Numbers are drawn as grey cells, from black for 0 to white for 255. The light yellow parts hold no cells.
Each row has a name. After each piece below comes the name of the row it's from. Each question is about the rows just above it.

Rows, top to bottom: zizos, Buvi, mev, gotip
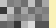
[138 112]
zizos
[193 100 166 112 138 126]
Buvi
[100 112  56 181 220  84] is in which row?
gotip

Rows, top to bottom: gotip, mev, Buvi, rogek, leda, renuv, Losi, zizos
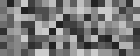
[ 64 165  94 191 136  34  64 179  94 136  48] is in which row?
gotip
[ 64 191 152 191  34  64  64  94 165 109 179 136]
rogek

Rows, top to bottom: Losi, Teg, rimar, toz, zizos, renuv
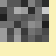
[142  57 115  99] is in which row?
zizos
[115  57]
toz
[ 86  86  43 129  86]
Losi
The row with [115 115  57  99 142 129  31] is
toz
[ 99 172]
Teg

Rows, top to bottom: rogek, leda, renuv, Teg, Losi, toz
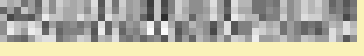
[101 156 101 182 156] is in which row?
toz
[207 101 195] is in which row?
leda
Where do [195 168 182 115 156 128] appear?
Teg
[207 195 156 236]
toz
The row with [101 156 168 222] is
renuv

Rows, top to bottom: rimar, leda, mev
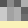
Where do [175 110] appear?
mev
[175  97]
leda
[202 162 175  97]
leda
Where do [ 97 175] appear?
rimar
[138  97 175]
rimar

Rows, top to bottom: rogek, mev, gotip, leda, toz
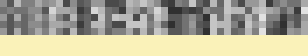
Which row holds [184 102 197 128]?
rogek
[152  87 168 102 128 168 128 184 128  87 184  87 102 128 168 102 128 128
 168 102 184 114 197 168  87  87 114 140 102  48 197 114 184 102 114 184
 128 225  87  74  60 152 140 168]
toz
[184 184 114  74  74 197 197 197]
leda

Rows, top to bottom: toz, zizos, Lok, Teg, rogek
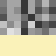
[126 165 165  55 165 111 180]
toz
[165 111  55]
Lok
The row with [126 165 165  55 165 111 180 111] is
toz
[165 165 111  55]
Lok
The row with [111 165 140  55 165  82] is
zizos
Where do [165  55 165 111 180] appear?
toz

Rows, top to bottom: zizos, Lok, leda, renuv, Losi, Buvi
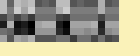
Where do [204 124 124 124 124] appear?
Lok
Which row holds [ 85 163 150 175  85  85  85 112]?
Buvi
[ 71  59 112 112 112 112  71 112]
leda
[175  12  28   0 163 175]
renuv
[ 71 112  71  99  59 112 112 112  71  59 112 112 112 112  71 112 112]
leda

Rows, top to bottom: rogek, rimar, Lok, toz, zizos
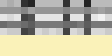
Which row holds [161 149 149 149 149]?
rimar
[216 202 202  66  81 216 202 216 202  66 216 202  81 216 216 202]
zizos
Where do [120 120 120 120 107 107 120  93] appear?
toz
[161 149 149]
rimar

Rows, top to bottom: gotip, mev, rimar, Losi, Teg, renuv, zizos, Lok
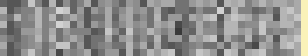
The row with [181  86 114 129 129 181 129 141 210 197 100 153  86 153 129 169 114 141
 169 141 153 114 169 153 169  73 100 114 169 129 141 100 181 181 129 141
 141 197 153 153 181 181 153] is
Losi
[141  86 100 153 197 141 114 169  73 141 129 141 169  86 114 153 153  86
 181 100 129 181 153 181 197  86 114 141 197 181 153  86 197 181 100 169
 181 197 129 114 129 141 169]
Lok
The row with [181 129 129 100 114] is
mev
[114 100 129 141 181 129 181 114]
renuv
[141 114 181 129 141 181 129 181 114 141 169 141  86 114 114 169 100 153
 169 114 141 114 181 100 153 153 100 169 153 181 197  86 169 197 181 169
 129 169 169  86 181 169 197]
rimar

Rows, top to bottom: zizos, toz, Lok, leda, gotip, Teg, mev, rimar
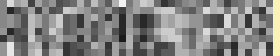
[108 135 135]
gotip
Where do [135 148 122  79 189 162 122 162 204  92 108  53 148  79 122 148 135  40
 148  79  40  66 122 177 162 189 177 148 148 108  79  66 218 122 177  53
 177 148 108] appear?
leda
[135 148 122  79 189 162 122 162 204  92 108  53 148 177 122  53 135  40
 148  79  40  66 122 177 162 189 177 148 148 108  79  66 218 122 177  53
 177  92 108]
Lok
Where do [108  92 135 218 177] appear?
toz
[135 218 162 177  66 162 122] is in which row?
zizos
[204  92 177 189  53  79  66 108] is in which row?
rimar

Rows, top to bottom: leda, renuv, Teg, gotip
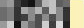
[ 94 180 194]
leda
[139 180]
renuv
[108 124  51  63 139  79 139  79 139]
Teg
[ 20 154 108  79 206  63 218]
gotip
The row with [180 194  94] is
leda
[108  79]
gotip
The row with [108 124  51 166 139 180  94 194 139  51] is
renuv

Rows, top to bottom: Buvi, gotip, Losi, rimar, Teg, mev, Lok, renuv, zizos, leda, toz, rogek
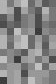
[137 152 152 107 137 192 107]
leda
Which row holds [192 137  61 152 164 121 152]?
zizos
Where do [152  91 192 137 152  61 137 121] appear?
Teg

